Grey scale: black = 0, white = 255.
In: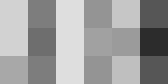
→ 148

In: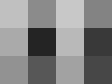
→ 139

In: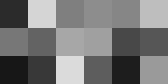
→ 141

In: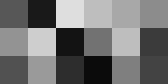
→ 190

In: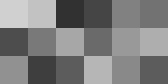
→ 69

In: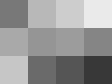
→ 184
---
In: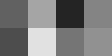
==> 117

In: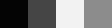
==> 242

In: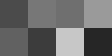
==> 199

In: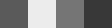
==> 117

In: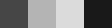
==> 219

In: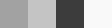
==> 60
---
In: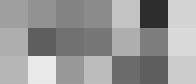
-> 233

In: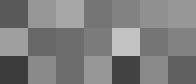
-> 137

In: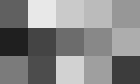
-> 76

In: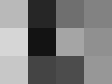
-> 68

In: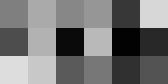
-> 200

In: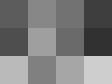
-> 128

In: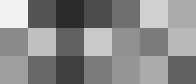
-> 105

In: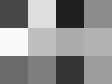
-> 126

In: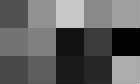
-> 93

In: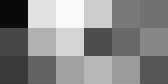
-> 99
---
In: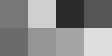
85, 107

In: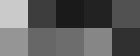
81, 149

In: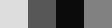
129, 221

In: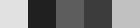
193, 225

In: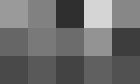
135, 73

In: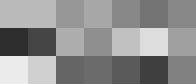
136, 236

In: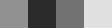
225, 145

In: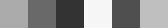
191, 170

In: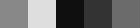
107, 136

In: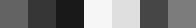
124, 99
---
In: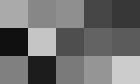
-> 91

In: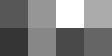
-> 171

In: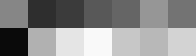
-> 115

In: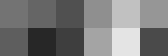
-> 150

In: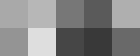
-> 175

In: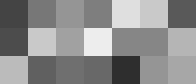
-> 181

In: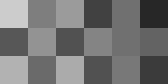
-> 99

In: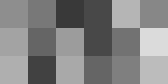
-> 219

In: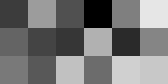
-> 133
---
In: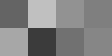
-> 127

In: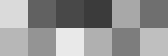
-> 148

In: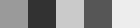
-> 154

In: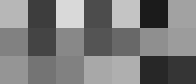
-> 129

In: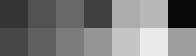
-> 123

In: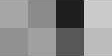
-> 203

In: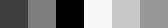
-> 126

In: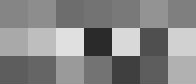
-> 154

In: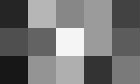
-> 23

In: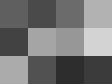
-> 211
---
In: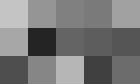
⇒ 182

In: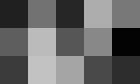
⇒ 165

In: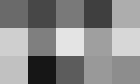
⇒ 92

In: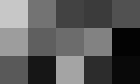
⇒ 164

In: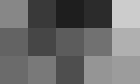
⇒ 78

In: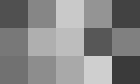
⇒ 169

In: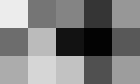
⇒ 194
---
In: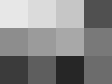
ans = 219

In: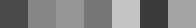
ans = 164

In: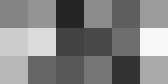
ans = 219

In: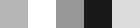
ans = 219

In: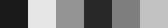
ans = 194

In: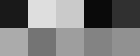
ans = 202

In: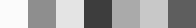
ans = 228

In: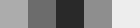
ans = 172

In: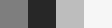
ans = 189
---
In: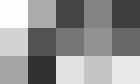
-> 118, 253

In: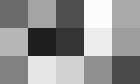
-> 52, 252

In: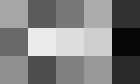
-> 221, 235

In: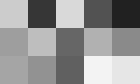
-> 102, 243

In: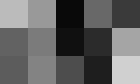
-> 16, 208

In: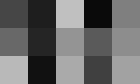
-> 148, 192

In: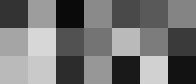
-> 116, 215

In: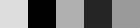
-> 176, 221
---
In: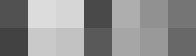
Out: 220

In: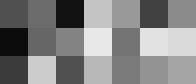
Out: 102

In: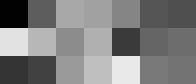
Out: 183

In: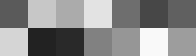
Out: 199

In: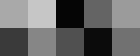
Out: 198

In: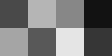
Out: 181

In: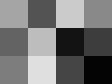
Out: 189
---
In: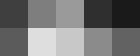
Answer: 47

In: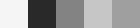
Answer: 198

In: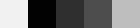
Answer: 77

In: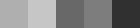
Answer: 125

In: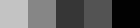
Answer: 83

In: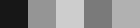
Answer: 122

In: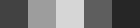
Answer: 94

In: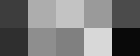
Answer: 154

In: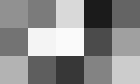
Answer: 27
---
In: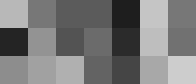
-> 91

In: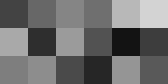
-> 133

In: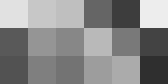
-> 191

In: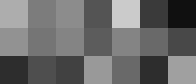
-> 140

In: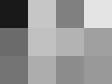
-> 128

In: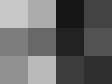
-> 22

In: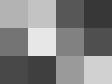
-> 87

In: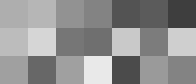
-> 146
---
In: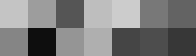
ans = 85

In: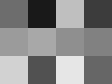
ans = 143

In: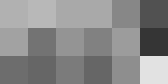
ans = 148

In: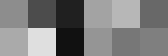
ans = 32

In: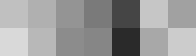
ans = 148

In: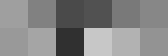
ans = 74
